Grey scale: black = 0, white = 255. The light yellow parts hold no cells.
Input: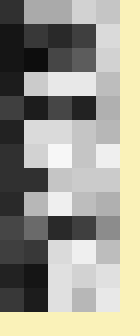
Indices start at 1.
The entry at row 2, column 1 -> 21
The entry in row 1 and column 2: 170
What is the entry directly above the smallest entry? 56
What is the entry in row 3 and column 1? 21
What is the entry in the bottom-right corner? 232
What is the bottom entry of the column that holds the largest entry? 224
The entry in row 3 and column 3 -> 70
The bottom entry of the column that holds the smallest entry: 28
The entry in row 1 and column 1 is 48
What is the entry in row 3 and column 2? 13
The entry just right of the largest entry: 197
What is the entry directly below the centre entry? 197
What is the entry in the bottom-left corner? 56
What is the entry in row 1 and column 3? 170
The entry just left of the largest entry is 210
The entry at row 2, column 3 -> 41

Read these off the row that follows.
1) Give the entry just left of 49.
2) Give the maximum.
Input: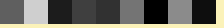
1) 63
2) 207

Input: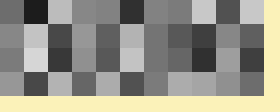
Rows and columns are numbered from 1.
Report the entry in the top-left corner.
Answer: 108
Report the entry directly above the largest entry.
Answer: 194
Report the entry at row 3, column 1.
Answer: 123
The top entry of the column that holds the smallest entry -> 29
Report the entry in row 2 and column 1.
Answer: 135
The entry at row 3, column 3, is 56
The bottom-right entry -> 108
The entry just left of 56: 214
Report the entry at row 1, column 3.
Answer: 187

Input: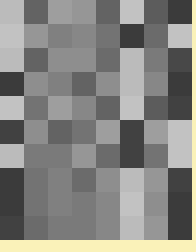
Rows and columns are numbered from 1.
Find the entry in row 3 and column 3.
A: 142
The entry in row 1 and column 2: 99
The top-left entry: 187
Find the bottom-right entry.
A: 59
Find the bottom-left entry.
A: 65
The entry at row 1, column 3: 158
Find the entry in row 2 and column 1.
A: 194
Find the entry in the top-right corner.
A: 59

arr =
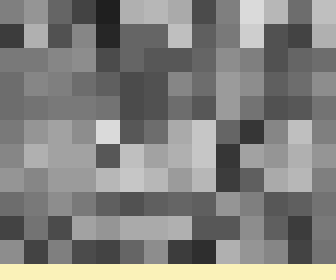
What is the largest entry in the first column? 149
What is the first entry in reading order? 127
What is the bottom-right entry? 115
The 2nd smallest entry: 38
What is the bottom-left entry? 141
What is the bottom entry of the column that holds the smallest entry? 67
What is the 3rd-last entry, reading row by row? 134
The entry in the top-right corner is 191
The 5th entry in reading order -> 31
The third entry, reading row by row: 101
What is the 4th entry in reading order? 67
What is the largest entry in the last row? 176
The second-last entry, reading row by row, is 67
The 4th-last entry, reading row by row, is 149
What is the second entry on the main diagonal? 176
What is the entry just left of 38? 134
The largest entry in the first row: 218
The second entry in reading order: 149

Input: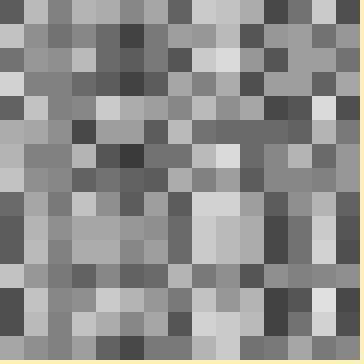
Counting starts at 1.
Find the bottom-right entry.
135
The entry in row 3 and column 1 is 114
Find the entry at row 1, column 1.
92
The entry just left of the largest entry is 85
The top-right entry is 79
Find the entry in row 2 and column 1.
194
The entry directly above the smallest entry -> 158
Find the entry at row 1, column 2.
186
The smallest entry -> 58
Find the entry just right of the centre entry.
129
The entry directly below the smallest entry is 98
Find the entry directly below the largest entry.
210
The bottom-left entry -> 166
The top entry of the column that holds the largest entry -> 202
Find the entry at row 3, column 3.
143
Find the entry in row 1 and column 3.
129
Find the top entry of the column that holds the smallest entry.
135
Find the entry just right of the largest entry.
72
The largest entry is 224
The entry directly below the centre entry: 92
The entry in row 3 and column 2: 151
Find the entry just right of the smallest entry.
114
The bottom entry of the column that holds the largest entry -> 121
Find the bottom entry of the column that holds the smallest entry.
72
